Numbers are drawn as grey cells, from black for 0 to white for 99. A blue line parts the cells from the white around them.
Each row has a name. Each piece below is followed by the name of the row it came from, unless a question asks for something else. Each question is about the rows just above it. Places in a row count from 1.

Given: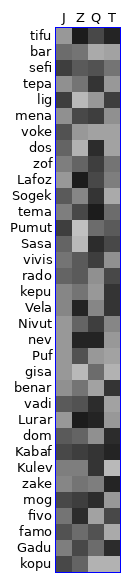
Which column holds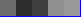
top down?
Q
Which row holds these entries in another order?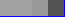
voke
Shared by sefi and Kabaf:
[24]
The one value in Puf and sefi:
[32]

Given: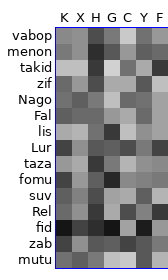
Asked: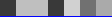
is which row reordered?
takid
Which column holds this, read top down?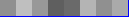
X
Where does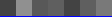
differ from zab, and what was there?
6, [34]
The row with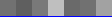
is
Nago
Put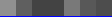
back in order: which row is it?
Lur

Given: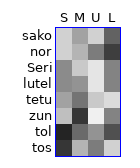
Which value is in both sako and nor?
[81]
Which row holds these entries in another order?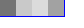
tetu
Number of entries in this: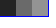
3
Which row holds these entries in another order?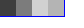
nor
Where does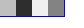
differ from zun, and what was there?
2, [21]

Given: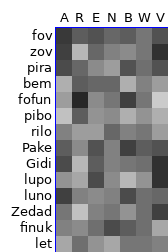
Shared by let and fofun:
[46]
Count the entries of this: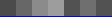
7
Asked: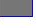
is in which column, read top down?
W
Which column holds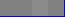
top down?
N
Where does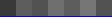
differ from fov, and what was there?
4, [40]

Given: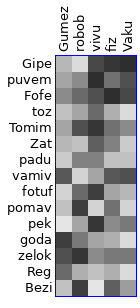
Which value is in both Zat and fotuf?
[71]
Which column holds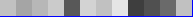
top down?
Gumez
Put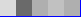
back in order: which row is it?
Reg
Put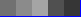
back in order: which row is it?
Tomim
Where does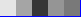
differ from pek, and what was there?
4, [54]
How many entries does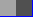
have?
2

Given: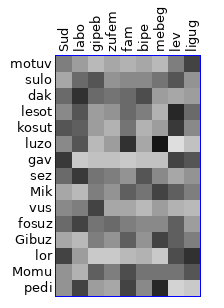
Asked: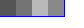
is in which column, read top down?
bipe
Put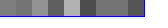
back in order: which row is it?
Momu
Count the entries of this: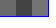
3
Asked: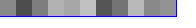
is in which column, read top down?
bipe
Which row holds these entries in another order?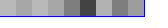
motuv

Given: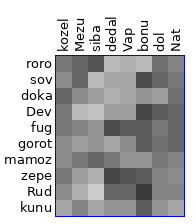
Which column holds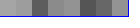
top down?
Vap
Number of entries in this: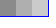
3
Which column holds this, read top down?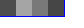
dedal
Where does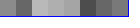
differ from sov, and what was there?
4, [64]
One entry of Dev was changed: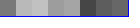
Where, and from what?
5, [61]
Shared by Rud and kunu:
[51]
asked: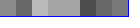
sov

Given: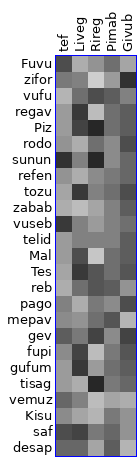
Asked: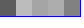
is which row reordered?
zabab
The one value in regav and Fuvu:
[43]
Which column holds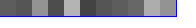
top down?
Givub

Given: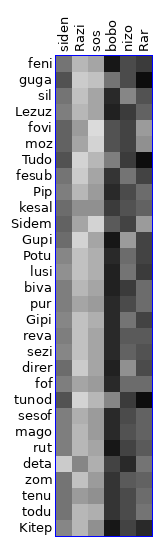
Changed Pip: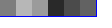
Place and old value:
6, [42]
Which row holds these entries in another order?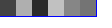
Gipi

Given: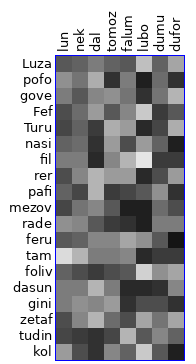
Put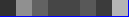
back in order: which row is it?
pafi
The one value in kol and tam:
[52]
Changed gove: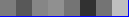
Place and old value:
8, [70]
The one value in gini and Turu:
[60]
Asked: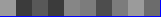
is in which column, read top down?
tomoz
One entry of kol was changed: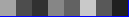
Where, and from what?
1, [60]
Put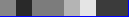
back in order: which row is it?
fil

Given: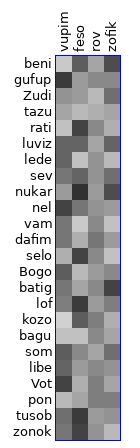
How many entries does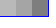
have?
3
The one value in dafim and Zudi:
[60]

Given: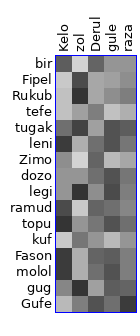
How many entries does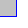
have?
1
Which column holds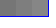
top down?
raza
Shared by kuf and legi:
[58]
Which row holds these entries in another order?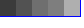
molol
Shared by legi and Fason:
[49]

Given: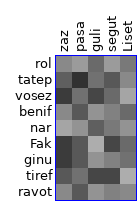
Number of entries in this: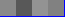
4
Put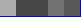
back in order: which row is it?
tiref
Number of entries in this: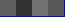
4
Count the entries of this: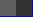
2

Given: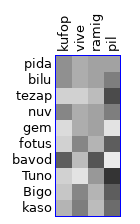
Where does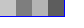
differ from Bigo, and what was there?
2, [52]
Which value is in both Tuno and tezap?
[81]
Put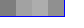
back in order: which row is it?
bilu
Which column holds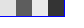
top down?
pil

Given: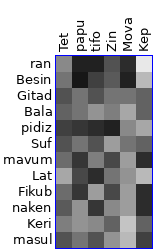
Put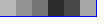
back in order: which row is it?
Lat
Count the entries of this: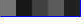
5

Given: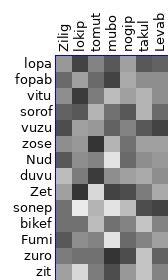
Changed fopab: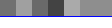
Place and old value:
1, [41]
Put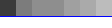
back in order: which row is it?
duvu
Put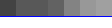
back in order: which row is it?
lopa

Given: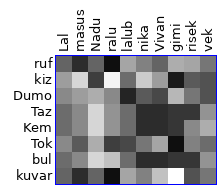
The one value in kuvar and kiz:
[32]
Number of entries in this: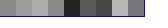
9
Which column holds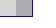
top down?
Nadu

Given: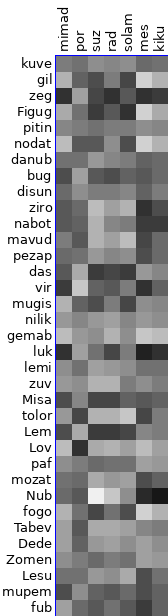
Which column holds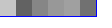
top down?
por
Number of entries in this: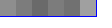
6
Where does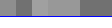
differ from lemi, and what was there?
5, [55]
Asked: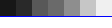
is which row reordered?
Nub
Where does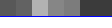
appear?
nabot
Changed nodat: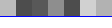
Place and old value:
2, [34]

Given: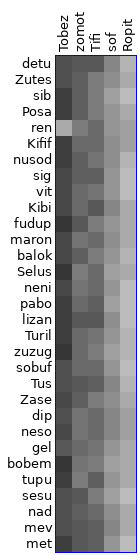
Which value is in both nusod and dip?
[45]
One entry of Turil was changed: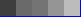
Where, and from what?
5, [70]
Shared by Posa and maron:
[66]

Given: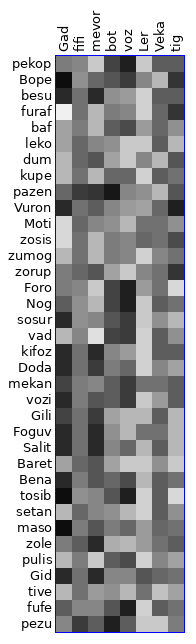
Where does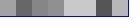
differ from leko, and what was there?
7, [36]
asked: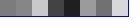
Foro
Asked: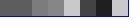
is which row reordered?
pekop
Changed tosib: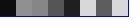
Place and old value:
6, [81]
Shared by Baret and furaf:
[40]
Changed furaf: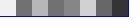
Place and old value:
4, [48]
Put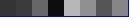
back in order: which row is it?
Bope

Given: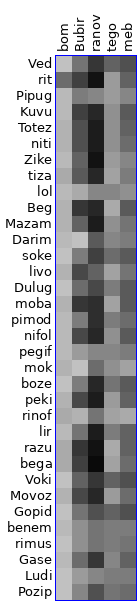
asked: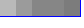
pegif
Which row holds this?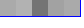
rinof
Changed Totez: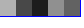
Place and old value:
2, [31]
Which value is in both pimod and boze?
[48]
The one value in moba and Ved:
[21]

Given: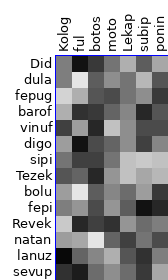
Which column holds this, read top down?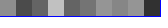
moto
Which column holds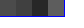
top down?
botos
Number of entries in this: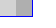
2
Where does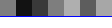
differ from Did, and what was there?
4, [45]

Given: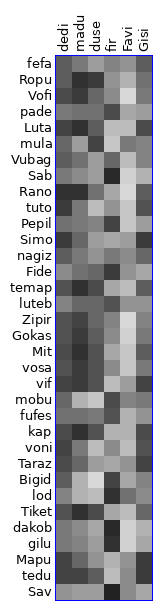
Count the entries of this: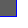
1
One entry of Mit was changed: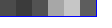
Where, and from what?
2, [19]
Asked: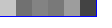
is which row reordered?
Pepil
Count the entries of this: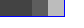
4
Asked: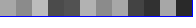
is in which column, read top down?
fir

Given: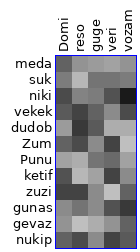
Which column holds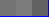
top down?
guge
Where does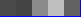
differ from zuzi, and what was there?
1, [26]
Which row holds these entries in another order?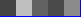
Zum

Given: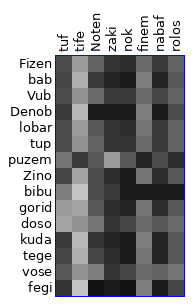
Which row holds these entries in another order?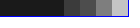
bibu
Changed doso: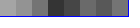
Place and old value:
8, [41]
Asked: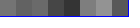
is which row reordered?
vose
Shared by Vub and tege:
[27]
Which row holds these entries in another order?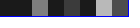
Denob
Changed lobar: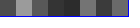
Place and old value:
8, [38]

